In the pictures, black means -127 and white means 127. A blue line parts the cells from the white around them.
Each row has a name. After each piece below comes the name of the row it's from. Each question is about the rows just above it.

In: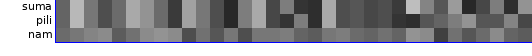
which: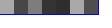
suma
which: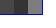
pili

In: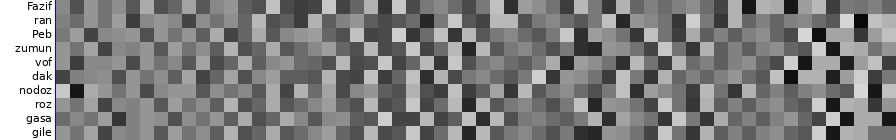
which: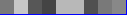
ran
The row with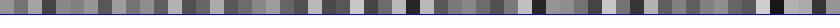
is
roz
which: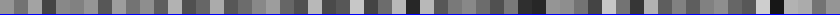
zumun
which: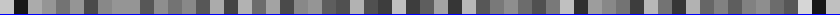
nodoz
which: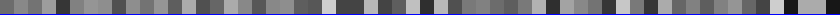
gasa

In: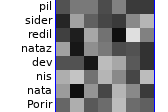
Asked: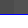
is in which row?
nataz
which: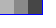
nis
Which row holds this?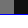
redil

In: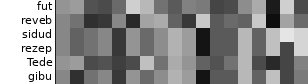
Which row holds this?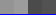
Tede
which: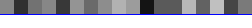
gibu
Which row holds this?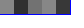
gibu
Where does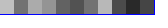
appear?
Tede
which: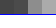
fut
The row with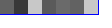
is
reveb

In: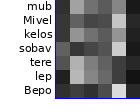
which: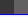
Mivel
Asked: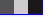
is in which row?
sobav

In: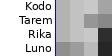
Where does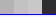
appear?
Rika
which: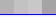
Kodo
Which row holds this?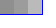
Luno
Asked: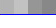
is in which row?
Tarem
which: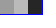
Luno

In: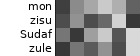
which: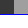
Sudaf
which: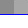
mon
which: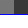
Sudaf
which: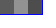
zule
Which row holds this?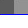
zule
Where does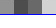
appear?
zisu

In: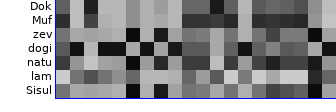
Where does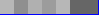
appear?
Dok
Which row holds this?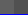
Dok
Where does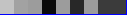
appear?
natu
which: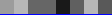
Dok
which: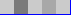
lam
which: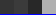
Muf

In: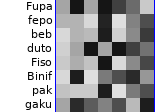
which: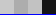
Fiso
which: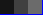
Fupa
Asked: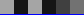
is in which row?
duto
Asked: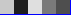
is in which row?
pak
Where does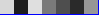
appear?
Binif
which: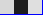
Binif

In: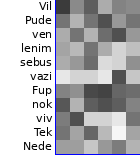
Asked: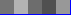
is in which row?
ven
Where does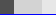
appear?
viv
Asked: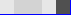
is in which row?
vazi
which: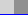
sebus
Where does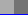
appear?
ven
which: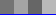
Tek

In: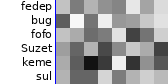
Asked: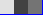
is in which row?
fofo
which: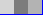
sul
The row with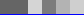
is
sul
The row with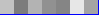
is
fedep

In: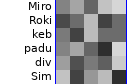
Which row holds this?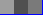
div
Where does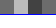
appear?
Roki
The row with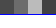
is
Roki
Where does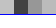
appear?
Sim
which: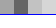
Miro
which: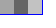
Miro

